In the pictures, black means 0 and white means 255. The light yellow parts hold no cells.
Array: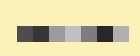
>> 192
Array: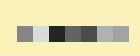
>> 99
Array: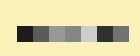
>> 133
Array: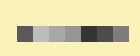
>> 149
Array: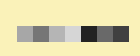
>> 214
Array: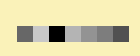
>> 180
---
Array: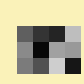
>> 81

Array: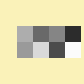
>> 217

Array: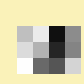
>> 105

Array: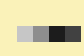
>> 142

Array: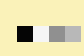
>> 245

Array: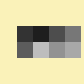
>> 189

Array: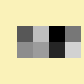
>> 156

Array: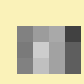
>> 192

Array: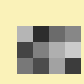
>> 76
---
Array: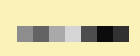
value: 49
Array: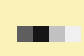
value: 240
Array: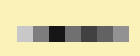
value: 146
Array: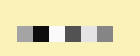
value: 133
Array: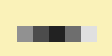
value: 224
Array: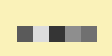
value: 112
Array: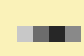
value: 137
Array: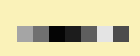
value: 76
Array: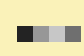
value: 111
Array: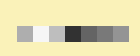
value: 148
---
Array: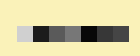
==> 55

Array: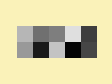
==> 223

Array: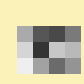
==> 73

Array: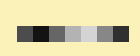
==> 135

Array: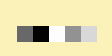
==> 146

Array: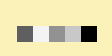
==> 200

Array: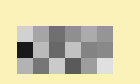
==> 171
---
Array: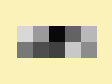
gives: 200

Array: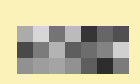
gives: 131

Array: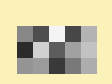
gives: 161

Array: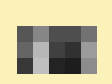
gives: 49

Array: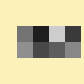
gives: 93

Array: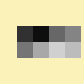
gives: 208

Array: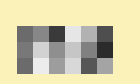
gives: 128

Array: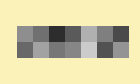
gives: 82

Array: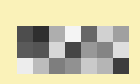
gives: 132
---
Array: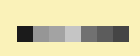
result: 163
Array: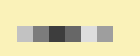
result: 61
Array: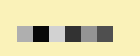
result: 210
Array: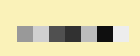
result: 80
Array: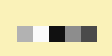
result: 17
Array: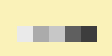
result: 199
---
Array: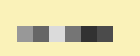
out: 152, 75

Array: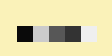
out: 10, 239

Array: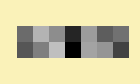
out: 107, 66

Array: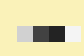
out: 209, 244

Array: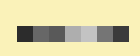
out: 44, 59

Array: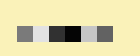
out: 122, 98

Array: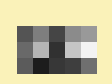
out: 84, 111

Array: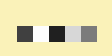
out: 64, 123

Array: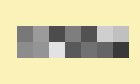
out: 120, 57

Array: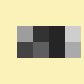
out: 157, 170
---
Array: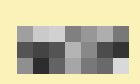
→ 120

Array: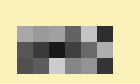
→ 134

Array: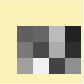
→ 241

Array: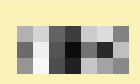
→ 198

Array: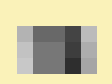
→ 119

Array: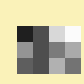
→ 78
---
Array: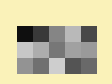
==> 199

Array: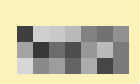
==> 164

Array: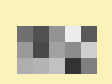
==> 153

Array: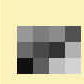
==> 106

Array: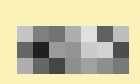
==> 102

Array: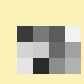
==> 212

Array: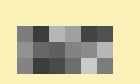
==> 145
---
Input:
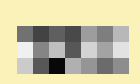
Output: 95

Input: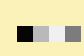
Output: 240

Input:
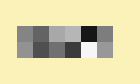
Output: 168

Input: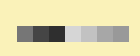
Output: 47

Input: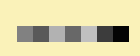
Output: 178

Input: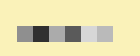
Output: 171

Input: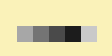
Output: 74
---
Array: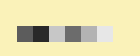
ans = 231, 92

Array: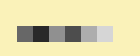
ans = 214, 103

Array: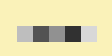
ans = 216, 190

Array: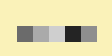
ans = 142, 107

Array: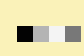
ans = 120, 3

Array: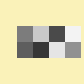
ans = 243, 94

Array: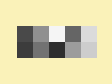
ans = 219, 60
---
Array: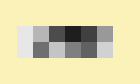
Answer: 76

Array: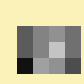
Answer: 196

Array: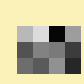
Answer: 122

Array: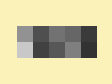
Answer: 114

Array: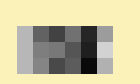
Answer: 120

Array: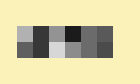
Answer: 147

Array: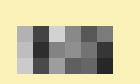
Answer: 131

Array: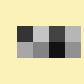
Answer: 67

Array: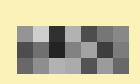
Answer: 35

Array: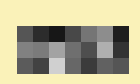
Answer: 163
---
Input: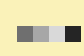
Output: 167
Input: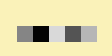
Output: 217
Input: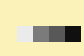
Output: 123
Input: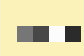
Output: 71
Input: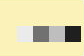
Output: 113
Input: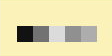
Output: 219
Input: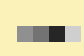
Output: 115
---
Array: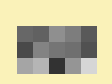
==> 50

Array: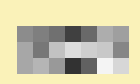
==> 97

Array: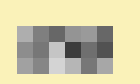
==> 182

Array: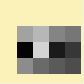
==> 106

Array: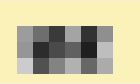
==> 177

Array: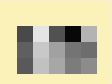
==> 167

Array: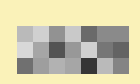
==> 53

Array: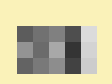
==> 141

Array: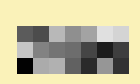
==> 42
